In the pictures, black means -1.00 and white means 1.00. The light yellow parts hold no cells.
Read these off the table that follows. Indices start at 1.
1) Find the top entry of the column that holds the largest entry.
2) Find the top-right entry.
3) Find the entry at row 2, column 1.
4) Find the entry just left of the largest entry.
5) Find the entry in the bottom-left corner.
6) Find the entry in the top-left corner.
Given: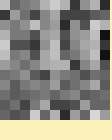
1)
0.40
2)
-0.66
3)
-0.57
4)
-0.21
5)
-0.21
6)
0.49

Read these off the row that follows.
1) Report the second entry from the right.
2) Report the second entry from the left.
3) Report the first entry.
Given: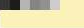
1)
0.14
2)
-0.78
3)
-0.58

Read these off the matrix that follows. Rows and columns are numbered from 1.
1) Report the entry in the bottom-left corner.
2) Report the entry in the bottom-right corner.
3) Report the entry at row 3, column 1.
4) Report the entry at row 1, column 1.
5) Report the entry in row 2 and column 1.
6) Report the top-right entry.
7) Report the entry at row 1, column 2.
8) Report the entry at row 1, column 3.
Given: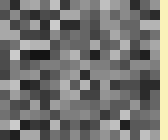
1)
-0.56
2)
0.24
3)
0.32
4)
-0.11
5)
-0.40
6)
0.16
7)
-0.66
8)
0.24
